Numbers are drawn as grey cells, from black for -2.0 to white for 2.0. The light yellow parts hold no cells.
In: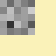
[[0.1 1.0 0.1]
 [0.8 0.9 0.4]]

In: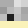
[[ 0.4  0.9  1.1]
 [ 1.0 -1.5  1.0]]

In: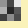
[[ 0.8 -1.4 -0.6]
 [-1.0  0.2 -0.8]]

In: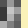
[[-1.1  1.1  0.5]
 [-1.1  0.8 -0.3]]

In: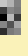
[[-1.0  0.1 -0.1]
 [-2.0  0.9 -1.1]]

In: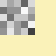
[[-0.2  0.3  0.3]
 [ 1.5 -0.2  1.1]]

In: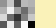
[[ 0.8  1.8  0.5]
 [ 1.4 -0.3 -1.2]]
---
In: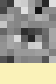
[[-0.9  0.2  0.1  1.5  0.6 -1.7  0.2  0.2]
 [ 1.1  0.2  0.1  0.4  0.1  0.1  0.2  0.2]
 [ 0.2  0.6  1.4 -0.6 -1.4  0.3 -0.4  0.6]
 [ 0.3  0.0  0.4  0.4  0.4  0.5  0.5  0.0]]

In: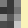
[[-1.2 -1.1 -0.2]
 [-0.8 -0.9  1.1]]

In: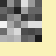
[[-0.4 -0.7 -1.5  0.5 -0.4 -0.4]
 [ 1.8  0.6 -0.1  0.7  1.5  1.5]
 [ 0.8  0.7  0.9 -0.5 -0.3 -1.6]]

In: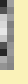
[[-0.7  0.1]
 [ 1.4  0.0]
 [ 1.1  0.0]
 [-1.4  0.4]
 [ 0.3  0.1]]

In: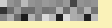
[[-1.2 -0.3  0.4 -0.3 -0.3  0.2 -0.2 -0.1  0.8 -0.3  0.7  0.0  0.8 -0.2]]

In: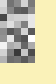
[[ 1.2  0.1 -0.5 -0.6  0.2]
 [ 1.0  1.5  0.9  0.0  1.6]
 [ 0.3  1.6 -0.4 -0.7  2.0]
 [ 1.3  0.0 -1.1  1.1 -0.8]]

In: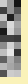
[[-1.0  0.3 -0.7]
 [ 0.0  1.4  0.6]
 [-1.0 -1.0 -1.1]
 [ 1.0  1.6 -1.2]
 [ 0.9  0.6  0.3]]

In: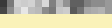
[[-0.9  0.2  1.1  1.6  1.0  0.9  0.2 -0.1  1.1  1.2 -0.6 -0.2  0.6  0.7
   0.8  0.4]]

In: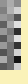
[[ 0.0  0.8  1.3]
 [-0.5  0.6  1.5]
 [-0.6  0.2  1.5]
 [-0.7 -0.2  1.3]
 [-0.6 -0.3  1.2]]
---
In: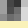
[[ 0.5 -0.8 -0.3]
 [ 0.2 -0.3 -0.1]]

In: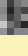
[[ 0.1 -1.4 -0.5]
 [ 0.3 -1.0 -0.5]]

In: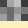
[[ 0.0 -0.3  0.3]
 [ 0.5 -0.3  0.7]]

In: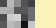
[[ 0.8  0.7 -0.6]
 [-0.8  1.2  1.3]]

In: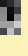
[[ 0.1 -1.8 -1.1]
 [ 0.2 -1.9  0.2]]

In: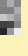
[[0.0 0.0 0.7]
 [1.1 0.8 0.4]]
